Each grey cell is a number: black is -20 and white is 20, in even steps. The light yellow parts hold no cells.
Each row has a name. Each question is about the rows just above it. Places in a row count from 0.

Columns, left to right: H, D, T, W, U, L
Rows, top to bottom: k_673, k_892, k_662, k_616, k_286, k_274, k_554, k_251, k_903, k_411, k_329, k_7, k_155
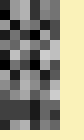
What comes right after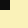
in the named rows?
[2]
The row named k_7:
[-10 -10 -10 -16  -4 -12]
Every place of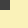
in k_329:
0 1 2

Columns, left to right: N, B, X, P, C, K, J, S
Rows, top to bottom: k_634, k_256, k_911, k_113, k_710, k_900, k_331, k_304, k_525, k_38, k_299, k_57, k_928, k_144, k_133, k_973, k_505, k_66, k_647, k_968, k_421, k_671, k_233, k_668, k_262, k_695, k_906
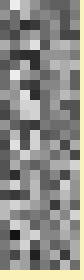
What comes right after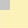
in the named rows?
[13]
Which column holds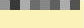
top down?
K
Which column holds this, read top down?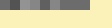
C
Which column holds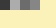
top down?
K

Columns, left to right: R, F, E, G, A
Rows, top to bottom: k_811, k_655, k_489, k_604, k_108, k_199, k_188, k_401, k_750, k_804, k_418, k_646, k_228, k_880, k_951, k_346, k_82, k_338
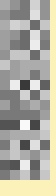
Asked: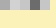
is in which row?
k_489
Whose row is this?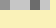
k_199
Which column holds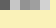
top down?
A
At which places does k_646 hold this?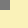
0 1 2 3

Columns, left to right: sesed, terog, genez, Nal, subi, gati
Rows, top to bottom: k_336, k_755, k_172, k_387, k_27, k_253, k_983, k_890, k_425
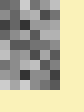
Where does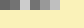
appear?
k_336
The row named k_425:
[12  6 12  2 -2 -6]
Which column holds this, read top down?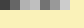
sesed
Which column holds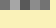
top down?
subi
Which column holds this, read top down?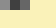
sesed

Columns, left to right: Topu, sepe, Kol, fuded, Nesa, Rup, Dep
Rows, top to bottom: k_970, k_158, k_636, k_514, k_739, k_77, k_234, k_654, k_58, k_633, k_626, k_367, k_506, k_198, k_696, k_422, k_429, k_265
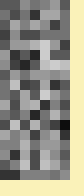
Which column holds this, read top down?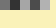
fuded
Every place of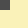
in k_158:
1
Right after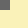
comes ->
[-10]
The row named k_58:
[ -2  10 -10  -8   6 -12  -6]
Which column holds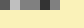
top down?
sepe
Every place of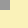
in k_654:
1 3 4 6
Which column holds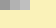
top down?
Nesa

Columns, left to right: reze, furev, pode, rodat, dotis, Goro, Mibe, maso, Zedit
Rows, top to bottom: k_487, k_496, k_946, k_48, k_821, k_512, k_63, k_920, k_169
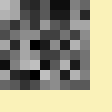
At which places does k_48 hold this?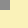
2 3 8
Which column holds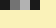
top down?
Mibe
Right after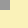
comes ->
[-6]

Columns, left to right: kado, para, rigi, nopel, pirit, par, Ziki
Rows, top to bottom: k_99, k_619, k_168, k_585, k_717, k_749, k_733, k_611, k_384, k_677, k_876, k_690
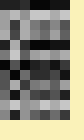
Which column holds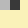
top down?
para
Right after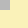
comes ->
[3]
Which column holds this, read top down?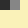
pirit
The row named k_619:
[ 5  9  3 11 11  7 11]
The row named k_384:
[ -7   7 -11  -1   1  -5   5]
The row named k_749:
[-1 11 -5  5  7  3  7]

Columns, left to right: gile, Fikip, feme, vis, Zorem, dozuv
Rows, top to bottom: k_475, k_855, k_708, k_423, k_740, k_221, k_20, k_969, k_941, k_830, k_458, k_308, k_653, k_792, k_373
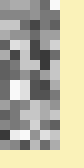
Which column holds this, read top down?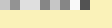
feme
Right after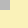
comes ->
[-3]

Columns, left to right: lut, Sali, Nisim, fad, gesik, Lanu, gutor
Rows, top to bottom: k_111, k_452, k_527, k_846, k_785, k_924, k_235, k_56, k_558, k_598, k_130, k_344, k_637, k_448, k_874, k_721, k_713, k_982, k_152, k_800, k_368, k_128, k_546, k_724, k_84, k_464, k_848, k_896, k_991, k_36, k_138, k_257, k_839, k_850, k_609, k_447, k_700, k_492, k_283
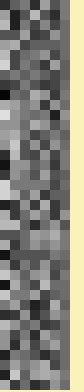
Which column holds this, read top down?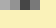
Lanu
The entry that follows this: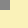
[-9]
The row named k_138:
[ -1   5  -7 -15 -11   7  -5]
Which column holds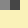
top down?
gesik
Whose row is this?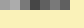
k_448
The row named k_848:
[  3 -11  -1  -7   3  -7  -5]
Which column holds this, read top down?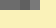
gutor

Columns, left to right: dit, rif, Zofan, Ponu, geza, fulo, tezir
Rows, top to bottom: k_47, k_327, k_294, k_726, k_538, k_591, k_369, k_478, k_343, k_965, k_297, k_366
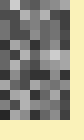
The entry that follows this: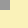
[6]
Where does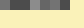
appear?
k_726
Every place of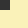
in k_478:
0 3 4 6
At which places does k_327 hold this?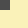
0 1 5
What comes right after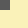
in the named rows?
[0]

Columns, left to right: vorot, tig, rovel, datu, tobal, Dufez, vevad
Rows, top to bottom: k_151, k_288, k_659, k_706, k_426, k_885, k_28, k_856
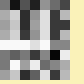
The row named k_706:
[  7  13 -11   3  15 -11   9]
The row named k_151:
[ -1 -17  -7 -15   3  -3  -9]
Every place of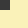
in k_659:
5 6
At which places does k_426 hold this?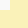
0 1 2 4
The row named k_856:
[  5  11 -13  -5  15 -11   9]

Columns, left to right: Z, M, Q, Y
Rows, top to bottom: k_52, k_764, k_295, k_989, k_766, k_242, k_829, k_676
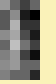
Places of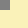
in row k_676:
0
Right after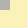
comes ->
[-12]
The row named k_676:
[  0  -4  -4 -14]
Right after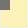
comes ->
[-10]
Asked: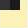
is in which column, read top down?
Y
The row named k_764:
[ -6   2 -16 -20]
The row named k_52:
[  4  -4 -10  -4]

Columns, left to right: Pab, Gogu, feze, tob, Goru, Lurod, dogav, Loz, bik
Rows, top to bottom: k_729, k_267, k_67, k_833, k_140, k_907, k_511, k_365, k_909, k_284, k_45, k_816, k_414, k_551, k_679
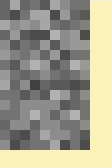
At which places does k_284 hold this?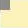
8
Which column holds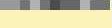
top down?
Loz
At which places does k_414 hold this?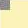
1 2 4 5 8
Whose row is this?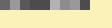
k_833
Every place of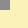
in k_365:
4 8
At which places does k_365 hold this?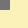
1 3 5 7
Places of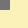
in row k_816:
0 1 8

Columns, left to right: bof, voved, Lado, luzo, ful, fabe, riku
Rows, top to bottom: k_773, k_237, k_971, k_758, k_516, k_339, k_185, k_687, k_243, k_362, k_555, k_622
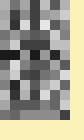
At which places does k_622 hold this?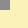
2 3 4 5
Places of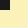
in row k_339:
0 1 3
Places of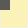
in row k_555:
1 2 3
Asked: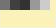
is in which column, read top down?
voved
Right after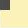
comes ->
[-10]

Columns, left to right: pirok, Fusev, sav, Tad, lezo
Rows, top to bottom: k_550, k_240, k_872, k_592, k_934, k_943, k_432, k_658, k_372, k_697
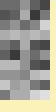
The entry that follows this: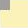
[7]
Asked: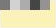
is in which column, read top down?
lezo

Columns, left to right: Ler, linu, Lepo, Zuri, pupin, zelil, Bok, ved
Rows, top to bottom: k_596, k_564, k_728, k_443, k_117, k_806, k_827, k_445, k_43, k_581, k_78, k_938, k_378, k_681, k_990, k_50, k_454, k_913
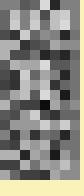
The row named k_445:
[ -8 -12  12  -4   6   0 -14  -2]
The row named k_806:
[  8  -8  -8  -2 -14 -10 -14  -4]
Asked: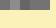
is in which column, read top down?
ved

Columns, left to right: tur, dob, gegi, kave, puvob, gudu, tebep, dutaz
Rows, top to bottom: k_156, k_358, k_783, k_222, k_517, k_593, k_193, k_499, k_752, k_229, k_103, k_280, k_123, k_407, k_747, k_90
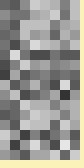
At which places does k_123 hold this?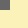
5
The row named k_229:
[  2  10  -8  -4   0   6 -12   4]
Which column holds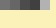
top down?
tur

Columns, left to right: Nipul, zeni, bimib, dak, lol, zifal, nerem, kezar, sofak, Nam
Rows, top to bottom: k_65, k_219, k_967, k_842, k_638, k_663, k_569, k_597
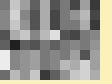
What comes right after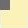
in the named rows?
[9]
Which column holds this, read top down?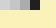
zeni
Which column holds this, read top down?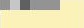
bimib
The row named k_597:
[ -3   9   3  11 -11  -5   3  11  13   7]
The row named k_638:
[ -5 -15  -5  -7  -1  -5  -1   1  -1   3]
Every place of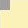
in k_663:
3 7 9

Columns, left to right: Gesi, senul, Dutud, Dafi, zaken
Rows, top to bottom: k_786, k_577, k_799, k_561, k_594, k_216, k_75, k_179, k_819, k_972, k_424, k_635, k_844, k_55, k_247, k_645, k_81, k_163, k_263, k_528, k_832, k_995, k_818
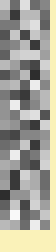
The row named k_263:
[  5 -11   9   7  -3]
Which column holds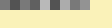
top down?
Gesi

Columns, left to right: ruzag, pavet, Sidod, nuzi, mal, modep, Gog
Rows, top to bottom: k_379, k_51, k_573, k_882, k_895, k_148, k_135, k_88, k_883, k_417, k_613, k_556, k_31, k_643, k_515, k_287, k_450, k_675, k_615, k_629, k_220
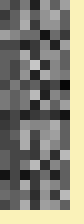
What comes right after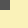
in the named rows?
[-5]
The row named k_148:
[ -5  -5   7 -11   3   3  -5]
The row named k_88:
[ -5  -9   3 -15   7   1  -1]

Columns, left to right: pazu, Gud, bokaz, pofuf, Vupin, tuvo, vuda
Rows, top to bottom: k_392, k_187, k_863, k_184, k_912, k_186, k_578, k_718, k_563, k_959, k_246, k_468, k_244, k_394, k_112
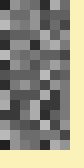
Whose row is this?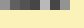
k_244
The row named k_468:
[-11 -11  -1   7 -13  -5  -1]
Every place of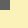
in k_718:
1 2 3 6
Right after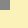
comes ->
[-1]

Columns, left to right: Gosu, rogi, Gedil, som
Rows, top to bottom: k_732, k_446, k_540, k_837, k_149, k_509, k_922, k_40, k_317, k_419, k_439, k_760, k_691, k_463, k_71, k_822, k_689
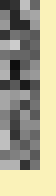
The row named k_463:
[ 10 -12   0  -4]
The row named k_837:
[-12  -2  -4  -6]
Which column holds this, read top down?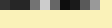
rogi
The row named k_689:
[  8   8 -12  -2]
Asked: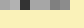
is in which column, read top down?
Gosu
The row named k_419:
[ 6  4  6 -4]

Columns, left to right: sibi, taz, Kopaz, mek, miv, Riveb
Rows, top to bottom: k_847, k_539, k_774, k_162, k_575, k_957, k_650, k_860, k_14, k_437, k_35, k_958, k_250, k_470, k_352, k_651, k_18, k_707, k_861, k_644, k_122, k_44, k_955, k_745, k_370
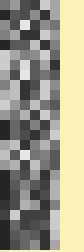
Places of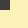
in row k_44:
0 2 3 4
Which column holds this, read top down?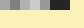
sibi
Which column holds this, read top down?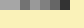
Riveb
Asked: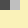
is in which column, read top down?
taz

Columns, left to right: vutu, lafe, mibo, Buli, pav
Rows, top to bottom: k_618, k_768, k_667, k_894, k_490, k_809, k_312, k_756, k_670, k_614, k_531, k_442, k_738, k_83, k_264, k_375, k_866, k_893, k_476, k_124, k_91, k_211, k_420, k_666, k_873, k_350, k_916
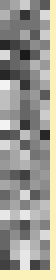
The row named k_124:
[-4  2 14 -6  0]
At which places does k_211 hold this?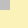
1 3
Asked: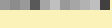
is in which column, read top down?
Buli
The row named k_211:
[16 10 16 10  8]

